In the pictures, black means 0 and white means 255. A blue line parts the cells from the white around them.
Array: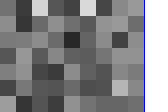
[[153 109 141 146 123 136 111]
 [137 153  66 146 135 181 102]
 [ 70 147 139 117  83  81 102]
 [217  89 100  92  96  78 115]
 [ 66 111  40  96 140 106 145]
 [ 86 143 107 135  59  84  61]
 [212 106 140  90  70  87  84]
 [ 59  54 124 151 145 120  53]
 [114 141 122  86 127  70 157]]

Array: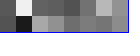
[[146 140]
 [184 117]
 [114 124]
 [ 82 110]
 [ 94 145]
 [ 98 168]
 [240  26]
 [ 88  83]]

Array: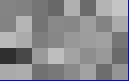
[[197 171 118 106 149]
 [180 131 161 153 109]
 [107 158 157 142 162]
 [176 135 152 163 138]
 [104 137 135 190 120]
 [117 116 126 154 113]
 [129 181 171  72 173]
 [132 131 185  47 170]]

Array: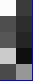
[[ 59  45  37  15 151]
 [252  78  86 203  74]]

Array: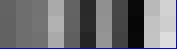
[[210 206 221]
 [185 194 195]
 [  9   6   8]
 [ 70  69  66]
 [144 146 149]
 [ 42  43  37]
 [ 99  98  95]
 [170 178 170]
 [115 116 113]
 [110 110 110]
 [ 99  98  98]]

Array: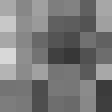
[[167 160  97 109 168  59  62]
 [ 96  83 113  81  90 139 136]
 [130  93  75  55 119 119 106]
 [126  96  84  64 117 120 110]
 [160 154 104 115 161  77  78]
 [135 143 135 143 139 117 121]
 [169 200 167 216 180 116 125]]

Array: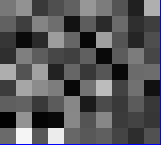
[[175  62  78  70 109  17  56  54  81]
 [ 32  47  37 124 107 113  91  67  45]
 [ 84 107  84  92   8  67  57  59  68]
 [124  42 159   9  86 188  75 135  95]
 [151  93   7  96  56 115  26  84  88]
 [ 97  18 102  64 102   8 135 136 103]
 [ 79 110 157  71  34 125  91   9 236]
 [ 57 132  42  93 161 140  57   5  87]
 [146  62  10 127  83 166  98 147 245]
 [120  97  54  47 174  60  95   2 106]]

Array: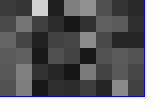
[[ 41  47  38  83  71  65]
 [ 52  91  38  91  89 138]
 [ 80  96  73  82  67  37]
 [145  49 140  24 123  62]
 [127  23  70  67  22  44]
 [ 31  44  66  80  38  47]
 [209  64  33  25  50  24]
 [ 53 117  69  96 128 126]
 [ 59  74 101  91  88  82]]
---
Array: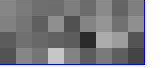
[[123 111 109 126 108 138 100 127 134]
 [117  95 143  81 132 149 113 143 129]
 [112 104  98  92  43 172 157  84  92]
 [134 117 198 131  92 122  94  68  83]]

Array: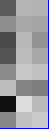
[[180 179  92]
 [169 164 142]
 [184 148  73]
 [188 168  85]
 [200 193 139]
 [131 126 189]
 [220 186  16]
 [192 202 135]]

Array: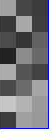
[[ 70  59 161]
 [169  61  56]
 [ 53  98  75]
 [140 106  34]
 [ 85  66 172]
 [107 165  74]
 [179 154 198]
 [160 153  62]]

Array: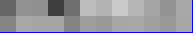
[[145 143  62 111 189 179 202 183 164 147 169 101]
 [168 165 165 131 157 152 166 168 159 152 166 134]]

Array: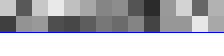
[[ 88 199 233 192 167 133 140  84  43 153 210 102 178 200]
 [147 153  78  70  93 119 107 132  68 150 150 230 168  63]]

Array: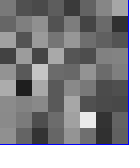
[[ 80  74  93  58  99 134 166 121]
 [127 144  82 125  68 106  48 102]
 [ 83 154 117 151 110  96  83 161]
 [156  69 169  85  77 129 131  66]
 [ 89 197 107 104 147 107 127 147]
 [ 30 169  89 137 121  75  79 172]
 [131 137  89 167  80  74  72 139]
 [123  78 108 161 234  51  99 138]
 [100  51 102 148 111  48  96 144]]
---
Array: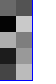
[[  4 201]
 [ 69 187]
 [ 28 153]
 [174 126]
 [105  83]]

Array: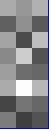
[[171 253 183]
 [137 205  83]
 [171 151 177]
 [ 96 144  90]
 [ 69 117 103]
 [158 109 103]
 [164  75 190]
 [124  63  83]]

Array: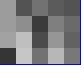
[[ 53 198 114 183 120]
 [162 191  75 150  98]
 [156 142  59 127 106]
 [156  83 114  91  83]]

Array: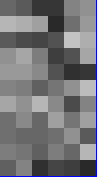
[[182 174 160  41 111 153]
 [145 166 125  62  82 166]
 [153 153 137  82  48  54]
 [166 145 182 137  75 131]
 [111 137 103 160 117 160]
 [ 96 131  48  69  62  41]
 [131 125  96 117 145 188]
 [125 117  96 125 103 182]
 [111 103 103 111 145  90]
 [103  90  54  54 131 145]
 [ 90  75  69  82 195 174]]

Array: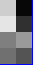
[[127 154]
 [112  84]
 [229  48]
 [206   7]]

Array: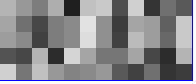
[[180 152 125 173  31 193 201  77 207  52 112  89]
 [158 138  65 125 138 220 144  65 187 158 104 201]
 [207 119 193 152 131 138 152  89  65 112  52  59]
 [166 112  71 125 138 226 144  59 166 158  96 201]
 [ 83  71 180  44 213 166 119 119 166  71  44 180]]

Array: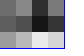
[[156 185 233 213]
 [108 136  47 122]
 [ 94  80  23  53]]

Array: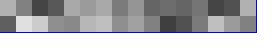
[[ 95 224 204 143 137 183 191 143 161 129  63  81 123 191 155 129]
 [177 129  69  88 169 155 169 123 149 101 109 101 117  69  81 177]]

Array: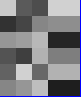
[[ 98 209 104 178 178]
 [150 158 184  37  37]
 [134 150 190  30  30]
 [202  90  77 209 209]
 [ 50  69 134 142 142]
 [ 83  63 178 126 126]]
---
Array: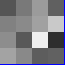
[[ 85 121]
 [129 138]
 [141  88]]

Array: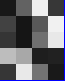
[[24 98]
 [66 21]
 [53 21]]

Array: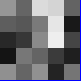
[[150 101]
 [ 94  87]
 [ 40  55]]

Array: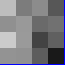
[[189 124]
 [144 153]
 [203 154]]

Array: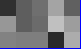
[[ 48  94]
 [151  94]
 [130 126]]

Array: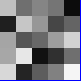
[[192 111]
 [ 31 198]
 [165  85]]
